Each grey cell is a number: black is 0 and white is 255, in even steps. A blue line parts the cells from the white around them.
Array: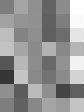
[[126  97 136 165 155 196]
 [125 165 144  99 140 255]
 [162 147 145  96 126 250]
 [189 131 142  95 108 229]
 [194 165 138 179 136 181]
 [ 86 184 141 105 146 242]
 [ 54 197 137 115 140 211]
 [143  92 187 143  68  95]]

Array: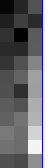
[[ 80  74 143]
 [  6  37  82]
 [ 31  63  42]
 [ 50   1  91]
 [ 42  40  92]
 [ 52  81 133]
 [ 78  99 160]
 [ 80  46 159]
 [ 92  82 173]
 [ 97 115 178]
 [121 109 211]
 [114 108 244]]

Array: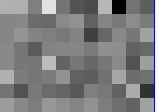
[[156 136 125 151 142 132 146 125 110  98 161]
 [177 175 127 225 116  83  76 183   0 115  94]
 [134 136 107 105 137 145  97 133 120 140 123]
 [133 148 131 127 121 131  64 102 136 119 161]
 [136 118  91 131 133 134 123 144 141  97 105]
 [136 119 118 188  99 119 103 119 137  82 158]
 [176 124 117 123 146  97  94 113 166 109 113]
 [115  82 121 107 100  88 127 120  98 171  49]]

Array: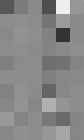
[[136 144 140 150 166 134]
 [ 88 123 138  78 239 150]
 [141 143 140 116 155 137]
 [137 146 142 129  51 138]
 [140 142 139 132 137 142]
 [128 139 140 110 114 132]
 [141 141 140 127 136 137]
 [130 145 139 102 136 141]
 [135 147 135 176 148 141]
 [152 132 141 121 106 133]]

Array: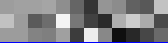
[[156 156 131 127 160  60 237 136  15  40  71 106]
 [157 161 161 165 142 101  52 149 140  97  88 194]
 [193 156  90 109 244 119  65  42 175 205 171  74]]

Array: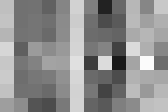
[[158 141  84  76 121 211 100  89 127 139 190 194]
 [191 113 114  97 133 210 128  34 104 183 134 200]
 [195 113 117 112 139 204 111  76  90 186 160 175]
 [181 115 117 106 140 210 108 105 100 170 182 165]
 [214  95 155 140 153 212 119 132  65 219 175 134]
 [199 118 130 163 161 224  61 220  25 164 251 108]
 [203 110 119 123 145 214 106  99  76 178 170 167]
 [193 113 114 106 139 210 119  67  99 188 153 183]]

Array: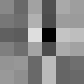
[[153 143 105 186 101 105]
 [136 105 162  80 169 158]
 [119 111 177  76 156 155]
 [ 96  92 222   1 196 190]
 [127 111 164  76 171 162]
 [148 151 105 187 102 111]]
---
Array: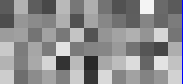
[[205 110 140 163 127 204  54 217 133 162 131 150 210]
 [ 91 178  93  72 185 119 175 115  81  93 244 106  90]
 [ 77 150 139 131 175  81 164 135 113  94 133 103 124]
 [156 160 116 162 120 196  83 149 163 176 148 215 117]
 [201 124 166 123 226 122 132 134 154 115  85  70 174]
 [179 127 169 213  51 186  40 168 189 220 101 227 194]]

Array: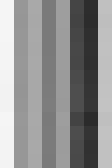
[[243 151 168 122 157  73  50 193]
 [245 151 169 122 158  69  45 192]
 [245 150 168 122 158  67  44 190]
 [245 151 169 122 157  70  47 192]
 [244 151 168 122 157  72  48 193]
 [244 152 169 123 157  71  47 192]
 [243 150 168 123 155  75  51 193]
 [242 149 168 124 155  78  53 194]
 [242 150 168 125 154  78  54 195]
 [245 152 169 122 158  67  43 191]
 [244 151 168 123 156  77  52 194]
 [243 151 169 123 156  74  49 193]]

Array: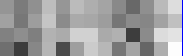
[[111  60 135 181  74 158 203 183 119 164 102 174 253]
 [149 123 144 189 150 187 174 164 137 104 143 186 221]
 [161 119 157 197 139 170 167 157 118 139 134 162 192]
 [129 142 127 178 171 209 209 170 177  61 139 220 227]]

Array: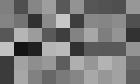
[[ 59 167 129 103 122 134 168 151 162  94]
 [127  79 134 158  88 147  86  82  79 151]
 [132 115  49 139 199  62 136 133 140  80]
 [ 87 181 156  89  62 131 167 126 148  50]
 [194  20  32 181 186  49  90  89  89 148]
 [ 59 162 142 152  93 175 150 179 162 104]]

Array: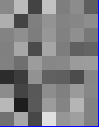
[[113 168  71 224 150 159 130]
 [136 187  67 194 126 140  94]
 [174  68 127 147 131 134 141]
 [131 143 125 151 129 143 120]
 [128 167  75 166 125  96 100]
 [129 111 156 135 136 155 156]
 [ 44  60 146  97  95  76 134]
 [140  68  88 141 128 154 135]
 [184  29  89 156 132 181 130]]

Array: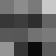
[[149  53  10  92]
 [119 140 122 200]
 [ 55  61  46 101]
 [ 88  87 114 122]]
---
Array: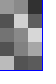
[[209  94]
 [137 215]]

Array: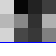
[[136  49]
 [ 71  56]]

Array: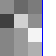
[[209 142]
 [154 244]]

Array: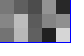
[[188  91]
 [184  96]]

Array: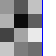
[[ 11  94]
 [165 234]]

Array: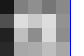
[[221 202]
 [191 141]]
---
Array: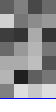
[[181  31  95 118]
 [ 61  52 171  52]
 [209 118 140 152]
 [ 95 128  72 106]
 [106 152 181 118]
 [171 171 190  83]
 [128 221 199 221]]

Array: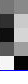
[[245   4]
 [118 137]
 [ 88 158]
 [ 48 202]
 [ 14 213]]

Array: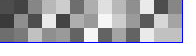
[[ 77  67 134 184 205 110 174 224 184 143 234  77 134]
 [110 122 193 143 154  99 246  99 164  99 234 193 193]
 [ 58 143  77 234  67 174 154 246 205 154  89 215 164]]

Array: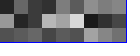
[[152  37  59 183 163 216  26  49  70]
 [ 81  91 103  70  91  81 163 134 113]
 [ 37 103  59  49 125  91 143 125 134]]

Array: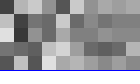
[[224  56 146 106 169 128 128 146 137 137]
 [192  66 116 106 202 106 137 116 128 128]
 [116 106  95 192 212 158 106  95 106 181]
 [ 66 181 202 146  85 202 146 169 158 169]
 [ 85 192  85 224 169 181 158 137 158 137]]

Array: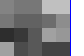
[[ 45  56  88 161 151]
 [161  76  88  67  67]
 [119  98  98 109 141]
 [131 119 119 192 192]]
